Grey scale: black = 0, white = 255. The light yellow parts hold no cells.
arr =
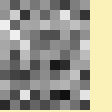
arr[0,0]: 155
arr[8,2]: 120
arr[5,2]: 187
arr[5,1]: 70
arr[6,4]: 135
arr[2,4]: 192
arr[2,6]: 170
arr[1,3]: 158
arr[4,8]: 219
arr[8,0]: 179
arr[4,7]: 107
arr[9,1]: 73
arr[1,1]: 206
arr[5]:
[170, 70, 187, 130, 160, 153, 105, 143, 187]
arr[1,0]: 145
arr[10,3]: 100
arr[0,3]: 119
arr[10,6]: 144
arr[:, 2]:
[153, 51, 167, 144, 219, 187, 160, 55, 120, 227, 62]
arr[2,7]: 191
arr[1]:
[145, 206, 51, 158, 99, 152, 228, 116, 51]
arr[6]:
[134, 93, 160, 72, 135, 24, 43, 160, 160]
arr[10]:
[41, 121, 62, 100, 74, 105, 144, 112, 62]
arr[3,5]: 79
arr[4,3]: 112
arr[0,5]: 98
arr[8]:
[179, 127, 120, 159, 149, 170, 179, 150, 120]

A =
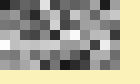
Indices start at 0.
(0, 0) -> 24
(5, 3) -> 110
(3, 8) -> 139
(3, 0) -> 178
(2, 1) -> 114
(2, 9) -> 163
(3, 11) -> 56
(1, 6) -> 78
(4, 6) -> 155
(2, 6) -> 69
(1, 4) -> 150
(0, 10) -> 28
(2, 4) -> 89
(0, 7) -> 96
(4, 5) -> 207
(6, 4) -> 54
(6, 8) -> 66
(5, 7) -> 94
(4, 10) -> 236
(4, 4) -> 203
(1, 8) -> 158
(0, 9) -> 164
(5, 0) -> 129
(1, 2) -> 86
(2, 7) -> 101
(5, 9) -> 174
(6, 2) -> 166
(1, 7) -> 199

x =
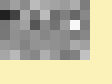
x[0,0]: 137
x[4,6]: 140
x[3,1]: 144
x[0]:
[137, 160, 139, 187, 169, 163, 156, 173, 125]
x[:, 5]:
[163, 109, 115, 144, 144, 151]
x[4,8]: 161
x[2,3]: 86
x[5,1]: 184
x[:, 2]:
[139, 168, 161, 138, 132, 145]
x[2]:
[119, 146, 161, 86, 138, 115, 155, 247, 126]
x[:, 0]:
[137, 32, 119, 120, 152, 166]
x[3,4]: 135
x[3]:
[120, 144, 138, 148, 135, 144, 139, 123, 135]

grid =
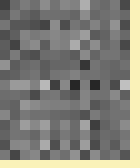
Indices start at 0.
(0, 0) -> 64
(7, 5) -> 116
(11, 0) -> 134
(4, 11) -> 115
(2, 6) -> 77
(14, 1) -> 135
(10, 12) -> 124
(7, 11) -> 101
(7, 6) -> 118
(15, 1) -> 70
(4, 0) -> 93
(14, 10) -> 111
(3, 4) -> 127
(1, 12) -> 105
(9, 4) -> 116
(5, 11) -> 116
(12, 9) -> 62
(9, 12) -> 95
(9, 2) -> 105
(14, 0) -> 82
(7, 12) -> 100
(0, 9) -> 114
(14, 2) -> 138
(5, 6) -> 102
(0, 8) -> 174
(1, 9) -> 104
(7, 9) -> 114
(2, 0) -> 117
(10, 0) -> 104
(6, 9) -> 116
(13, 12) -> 117
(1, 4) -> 112
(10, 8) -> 134
